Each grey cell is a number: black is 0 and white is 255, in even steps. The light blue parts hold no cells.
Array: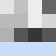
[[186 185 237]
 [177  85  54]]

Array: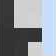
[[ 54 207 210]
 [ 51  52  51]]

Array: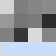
[[152 117 122]
 [129  54 218]]

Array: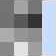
[[114  89  50]
 [172 149 140]]

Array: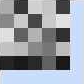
[[135 201  71]
 [223  97 179]]

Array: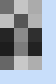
[[191  85 179]
 [ 37 138  47]]

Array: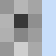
[[180  56 143]
 [176 134 157]]

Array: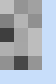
[[129 180 144]
 [ 62 165 189]]

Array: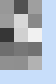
[[156 216 137]
 [ 54 208 241]]
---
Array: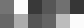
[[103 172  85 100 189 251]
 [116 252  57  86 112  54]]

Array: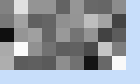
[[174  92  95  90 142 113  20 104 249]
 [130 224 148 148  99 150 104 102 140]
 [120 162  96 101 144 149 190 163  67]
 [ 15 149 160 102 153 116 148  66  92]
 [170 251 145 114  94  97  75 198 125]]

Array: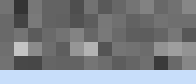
[[114  72  71 101  99  99 117 109  93 101 111  58 105 135]
 [115  52 119  99  99  78 114  89 103 116 130 104 113 135]
 [105  68 122  99  97  82  93 120 112  98 104 115 111 111]
 [105 116  91 106 115 131 103 121 106  94  93 101 119  87]
 [111 196 139 110  94 150 179  84 117 114 108 147 159 147]]

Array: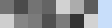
[[206 134 123  80 123  51 210]
 [114  75 115 100 210 172  92]]

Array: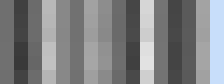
[[111  67 108 180 136 113 159 138 106  73 207 115  71  90 161]
 [111  64 107 184 136 113 162 141 107  70 214 116  69  90 163]
 [111  66 108 182 136 113 160 139 106  72 211 115  70  90 162]
 [111  68 108 178 135 113 157 137 106  74 205 115  72  91 160]
 [112  59 104 191 136 114 165 145 109  66 223 116  68  90 165]
 [112  57 102 193 136 114 166 147 110  64 226 116  68  91 165]]

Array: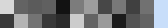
[[ 58 180 115  56  42 204 100 154  28  83  99]
 [216  99  91  96  18 124 157  71 120  64 113]]

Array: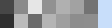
[[ 47 187 107 180 159 141 142]
 [ 71 138 230 145 176 162 115]]

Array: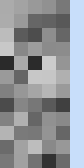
[[120 161 114  50 107]
 [171 163 153 145 120]
 [172 154 102  98  88]
 [188  91  77 142 102]
 [200 136 157 139 140]
 [ 42 170  43 204 149]
 [154 101 199 198 176]
 [128 151 166 182 154]
 [ 75 134 119  90  64]
 [130 177 102 145 137]
 [180 122 120 148 102]
 [107 162 189 137 152]]
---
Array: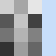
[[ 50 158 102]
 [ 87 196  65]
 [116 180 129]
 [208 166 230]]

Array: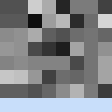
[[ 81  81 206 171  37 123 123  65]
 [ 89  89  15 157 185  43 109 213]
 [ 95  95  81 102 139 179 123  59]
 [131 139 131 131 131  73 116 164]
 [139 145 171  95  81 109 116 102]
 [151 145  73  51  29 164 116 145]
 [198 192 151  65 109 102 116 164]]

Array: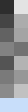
[[ 46 227]
 [ 69 172]
 [ 84 179]
 [ 98 164]
 [122 151]
 [130 114]
 [138 193]]

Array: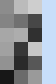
[[ 23 107 154]
 [132 113  71]
 [140 187 206]
 [146  42  87]
 [161  55 199]
 [167 173  48]]

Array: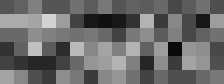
[[ 51  98 192  92  44 185 135 164 128 179  98 157  10 149 142  72]
 [ 66  51  38  38  66 105 149 157 179 128  38 142  59 164 149  79]
 [ 85  98 128  85  85 113  92 120  85  98  92 105  72  92 113  79]
 [105 105 142 128 120 113 120 105  66 120 142  92 128  72  98 113]
 [164 135  79  59 142 120  59 135 149 113  66 105  79  79 105 120]
 [171 171 164 210 157  66  24  17  24  51 179  59 135  72  24 157]]

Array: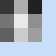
[[ 54 174  33]
 [ 96 203 158]
 [117 233 143]]

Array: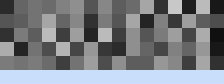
[[ 43 101 115 107 129 143  85 135  93 107 166  49 200  30 187  24]
 [ 49 123  93 187  62 158  36 187  62 143  85 123 158  70 172  16]
 [ 85  93 115 166 101 135  49 123  85 166  36 129  55 158  93  77]
 [123 115 123 107  62 115 158  77 143  93  93 151 135  62 166  49]
 [172  36 115  77 180  70 151  55  43 143 101  70 129 101 151  24]]

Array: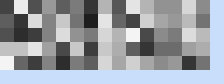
[[ 67 236  80 152  94 123  53 180  86 228 180 146 146 214 139]
 [ 80  45  61 131 220 146 123 214 180 244  73 139 123 220 186]
 [ 94  53 220 131 200 115  30 228 102  67 208 166 152 186 115]
 [193 193 228 160  73 200  61 200 173  94  53 108 108 160 173]
 [244 102  61 131  45 123  94 214 166 208 166 139 152  53 115]]
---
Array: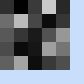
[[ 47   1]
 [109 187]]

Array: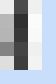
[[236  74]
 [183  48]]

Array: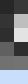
[[ 39  56]
 [ 52 190]]

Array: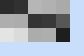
[[ 43  49]
 [174 172]]

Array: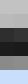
[[194 194]
 [186 183]]

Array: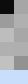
[[ 12 166]
 [156 176]]
